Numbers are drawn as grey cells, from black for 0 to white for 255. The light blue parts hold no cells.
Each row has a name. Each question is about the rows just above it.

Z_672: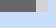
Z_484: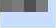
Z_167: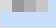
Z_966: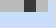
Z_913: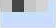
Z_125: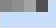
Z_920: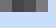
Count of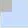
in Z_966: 3
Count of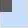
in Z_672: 0

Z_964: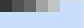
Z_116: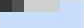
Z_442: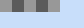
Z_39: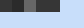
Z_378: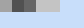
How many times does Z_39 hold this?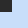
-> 1
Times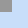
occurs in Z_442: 3

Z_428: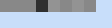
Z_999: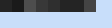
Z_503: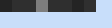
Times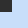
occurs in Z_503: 5
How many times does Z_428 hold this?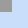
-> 0
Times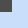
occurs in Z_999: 1
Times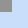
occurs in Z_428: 2
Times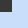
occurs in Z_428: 0

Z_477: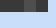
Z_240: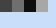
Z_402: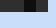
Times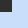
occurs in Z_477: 0
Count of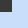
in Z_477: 3
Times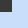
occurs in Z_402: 0
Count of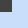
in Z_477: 0

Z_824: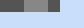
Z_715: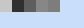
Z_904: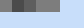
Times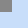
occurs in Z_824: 2
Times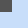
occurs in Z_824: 3
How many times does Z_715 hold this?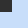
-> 1
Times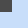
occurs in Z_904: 1
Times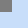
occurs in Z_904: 3
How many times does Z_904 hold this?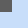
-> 1

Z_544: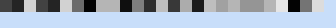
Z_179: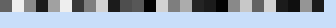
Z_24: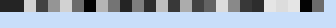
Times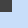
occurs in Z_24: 2
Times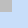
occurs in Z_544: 2
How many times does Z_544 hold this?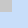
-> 0
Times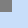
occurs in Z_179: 2
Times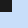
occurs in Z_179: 5
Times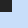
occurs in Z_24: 3

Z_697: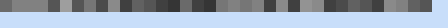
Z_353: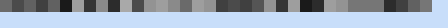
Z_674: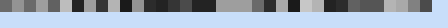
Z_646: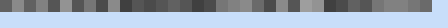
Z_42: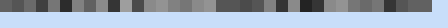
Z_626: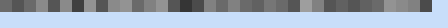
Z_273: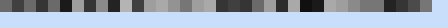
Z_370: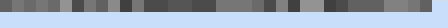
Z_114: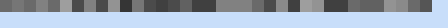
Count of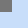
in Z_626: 1
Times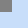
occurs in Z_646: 4

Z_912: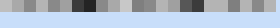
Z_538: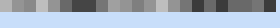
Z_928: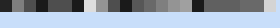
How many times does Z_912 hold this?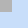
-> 6
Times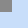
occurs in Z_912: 5
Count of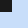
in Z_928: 4
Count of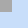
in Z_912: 2
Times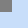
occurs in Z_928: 2
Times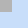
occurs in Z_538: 1
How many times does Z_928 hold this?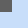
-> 3

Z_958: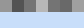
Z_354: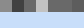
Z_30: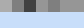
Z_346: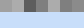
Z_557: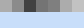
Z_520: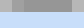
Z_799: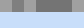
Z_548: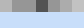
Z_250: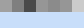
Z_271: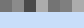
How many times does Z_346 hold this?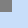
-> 2
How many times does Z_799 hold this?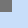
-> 3
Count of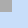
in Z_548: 1
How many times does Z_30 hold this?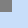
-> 2
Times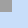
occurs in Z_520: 1
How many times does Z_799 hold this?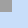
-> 3
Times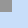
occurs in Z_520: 4

